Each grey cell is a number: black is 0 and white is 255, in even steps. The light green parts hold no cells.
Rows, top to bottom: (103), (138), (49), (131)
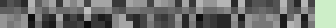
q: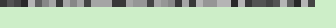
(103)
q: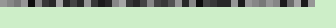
(49)
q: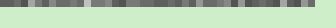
(138)
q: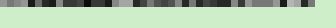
(131)

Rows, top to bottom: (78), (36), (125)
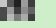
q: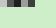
(78)
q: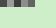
(36)

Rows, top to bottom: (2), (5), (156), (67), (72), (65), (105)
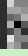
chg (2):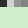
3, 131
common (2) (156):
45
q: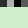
(67)
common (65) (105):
45
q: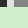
(65)
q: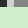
(2)

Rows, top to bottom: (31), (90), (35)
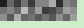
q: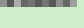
(35)
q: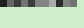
(31)
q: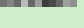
(90)

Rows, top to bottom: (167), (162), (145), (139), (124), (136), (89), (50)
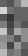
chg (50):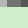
3, 126
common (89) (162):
100
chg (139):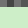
1, 126
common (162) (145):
100
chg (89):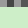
4, 100
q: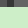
(145)

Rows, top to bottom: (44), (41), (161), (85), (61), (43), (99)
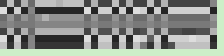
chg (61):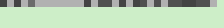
18, 80
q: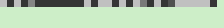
(99)
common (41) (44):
133
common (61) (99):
80
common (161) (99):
121
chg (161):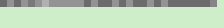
31, 147
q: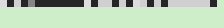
(41)

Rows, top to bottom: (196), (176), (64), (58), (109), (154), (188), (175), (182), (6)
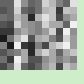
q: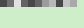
(6)
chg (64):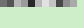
2, 100
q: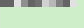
(196)

